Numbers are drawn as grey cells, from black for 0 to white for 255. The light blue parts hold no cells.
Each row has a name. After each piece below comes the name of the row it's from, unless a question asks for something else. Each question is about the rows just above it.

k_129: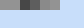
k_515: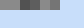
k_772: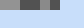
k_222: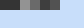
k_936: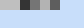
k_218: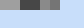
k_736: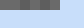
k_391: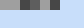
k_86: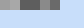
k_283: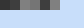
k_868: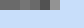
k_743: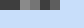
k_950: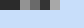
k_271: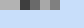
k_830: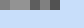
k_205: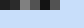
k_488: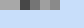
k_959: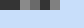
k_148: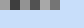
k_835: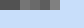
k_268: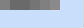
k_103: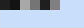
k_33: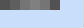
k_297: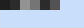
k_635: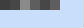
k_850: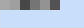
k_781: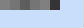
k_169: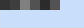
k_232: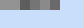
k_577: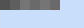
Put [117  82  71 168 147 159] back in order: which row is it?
k_850
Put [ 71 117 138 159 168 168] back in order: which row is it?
k_488
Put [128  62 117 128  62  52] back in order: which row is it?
k_283

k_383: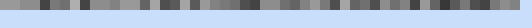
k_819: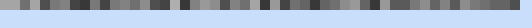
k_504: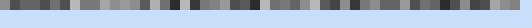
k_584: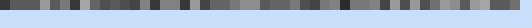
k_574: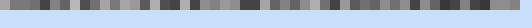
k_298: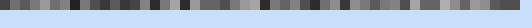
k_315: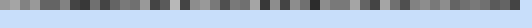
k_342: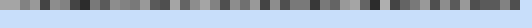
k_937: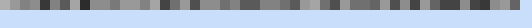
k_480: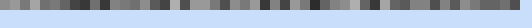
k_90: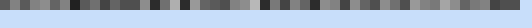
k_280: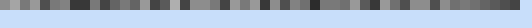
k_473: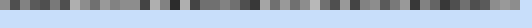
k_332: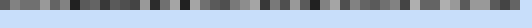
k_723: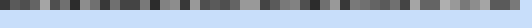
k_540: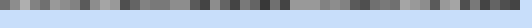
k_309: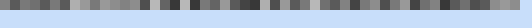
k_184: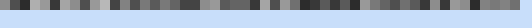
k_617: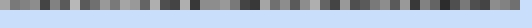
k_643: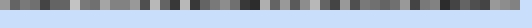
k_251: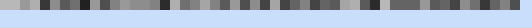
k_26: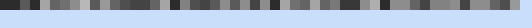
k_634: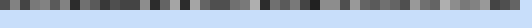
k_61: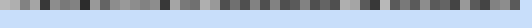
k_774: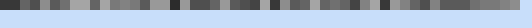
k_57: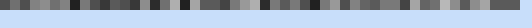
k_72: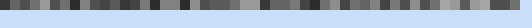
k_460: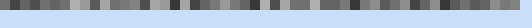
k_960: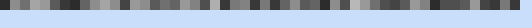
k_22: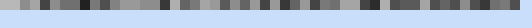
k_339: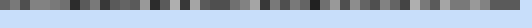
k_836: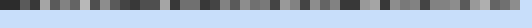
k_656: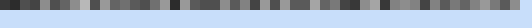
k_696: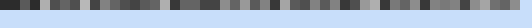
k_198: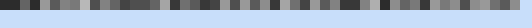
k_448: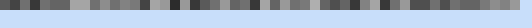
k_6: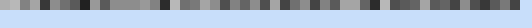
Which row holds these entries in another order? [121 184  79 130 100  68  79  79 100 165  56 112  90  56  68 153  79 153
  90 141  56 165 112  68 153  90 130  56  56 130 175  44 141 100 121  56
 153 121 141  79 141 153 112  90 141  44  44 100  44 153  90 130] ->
k_198
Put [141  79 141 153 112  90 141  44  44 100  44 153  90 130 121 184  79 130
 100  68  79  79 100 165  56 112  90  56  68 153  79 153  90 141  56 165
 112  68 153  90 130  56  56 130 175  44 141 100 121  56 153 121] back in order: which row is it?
k_198
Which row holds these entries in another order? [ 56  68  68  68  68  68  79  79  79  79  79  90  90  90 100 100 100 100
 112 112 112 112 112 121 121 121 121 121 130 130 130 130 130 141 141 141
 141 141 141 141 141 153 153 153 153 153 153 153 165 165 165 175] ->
k_383

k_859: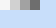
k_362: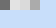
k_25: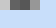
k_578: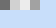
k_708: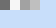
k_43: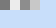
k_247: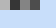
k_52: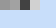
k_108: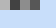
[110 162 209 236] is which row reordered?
k_578
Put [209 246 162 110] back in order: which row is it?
k_859
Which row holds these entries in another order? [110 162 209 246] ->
k_859

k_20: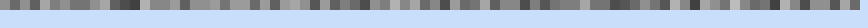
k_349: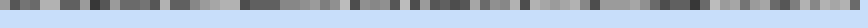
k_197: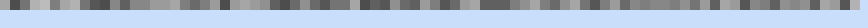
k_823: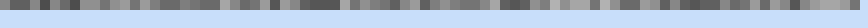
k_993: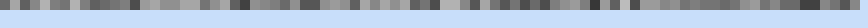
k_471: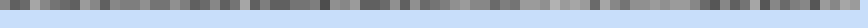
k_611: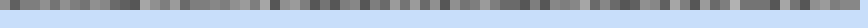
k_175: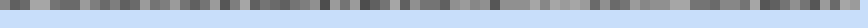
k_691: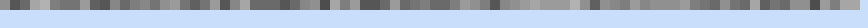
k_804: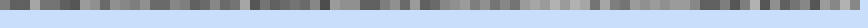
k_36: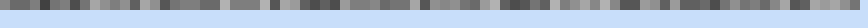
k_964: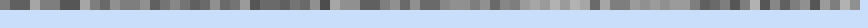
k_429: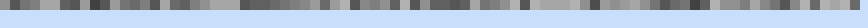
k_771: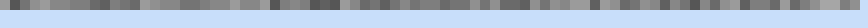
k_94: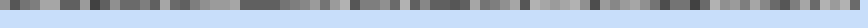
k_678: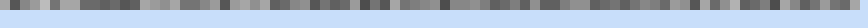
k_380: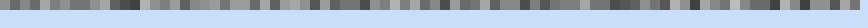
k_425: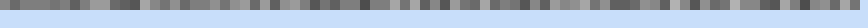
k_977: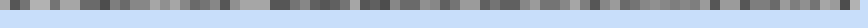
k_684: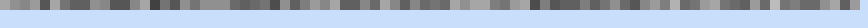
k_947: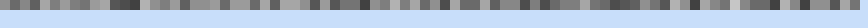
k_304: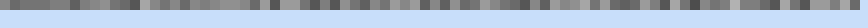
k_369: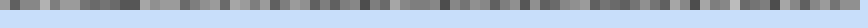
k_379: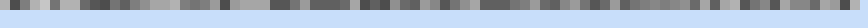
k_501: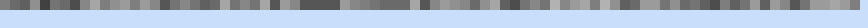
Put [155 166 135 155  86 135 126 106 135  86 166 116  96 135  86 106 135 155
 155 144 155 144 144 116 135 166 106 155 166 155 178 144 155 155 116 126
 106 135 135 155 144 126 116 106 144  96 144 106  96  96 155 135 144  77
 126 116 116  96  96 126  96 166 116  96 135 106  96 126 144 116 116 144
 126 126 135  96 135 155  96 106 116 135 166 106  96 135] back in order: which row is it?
k_471
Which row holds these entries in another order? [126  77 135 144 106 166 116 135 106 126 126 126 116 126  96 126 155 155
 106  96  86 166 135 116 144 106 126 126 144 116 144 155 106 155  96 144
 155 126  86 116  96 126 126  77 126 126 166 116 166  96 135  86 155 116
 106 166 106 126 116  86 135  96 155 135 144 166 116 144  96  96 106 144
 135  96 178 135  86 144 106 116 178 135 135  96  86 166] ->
k_425
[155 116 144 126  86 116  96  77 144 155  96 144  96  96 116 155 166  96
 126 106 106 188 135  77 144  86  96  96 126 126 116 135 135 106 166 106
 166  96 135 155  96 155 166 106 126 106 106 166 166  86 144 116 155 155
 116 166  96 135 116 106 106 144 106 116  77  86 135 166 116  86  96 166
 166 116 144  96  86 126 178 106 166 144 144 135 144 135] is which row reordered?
k_678
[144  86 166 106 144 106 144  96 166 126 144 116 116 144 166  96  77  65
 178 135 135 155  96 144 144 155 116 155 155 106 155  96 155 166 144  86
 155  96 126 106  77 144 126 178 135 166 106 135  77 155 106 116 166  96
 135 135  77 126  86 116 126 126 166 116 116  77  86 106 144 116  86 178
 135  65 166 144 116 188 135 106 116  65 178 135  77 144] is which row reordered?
k_20
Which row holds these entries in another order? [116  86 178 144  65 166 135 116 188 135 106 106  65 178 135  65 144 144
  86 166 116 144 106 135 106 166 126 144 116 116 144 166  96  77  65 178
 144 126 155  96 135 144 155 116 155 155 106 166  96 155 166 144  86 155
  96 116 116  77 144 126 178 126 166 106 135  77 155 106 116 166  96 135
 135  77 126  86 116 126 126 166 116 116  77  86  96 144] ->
k_380

